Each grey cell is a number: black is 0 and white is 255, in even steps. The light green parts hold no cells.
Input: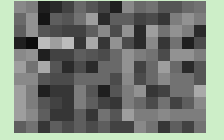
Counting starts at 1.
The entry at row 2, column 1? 105
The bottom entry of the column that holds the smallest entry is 114
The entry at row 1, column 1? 137
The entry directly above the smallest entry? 146
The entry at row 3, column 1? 94
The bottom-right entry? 114
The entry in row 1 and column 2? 125
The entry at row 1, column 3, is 31
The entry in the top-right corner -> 114
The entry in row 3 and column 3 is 85
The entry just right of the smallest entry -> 188
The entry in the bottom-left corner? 94
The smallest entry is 12
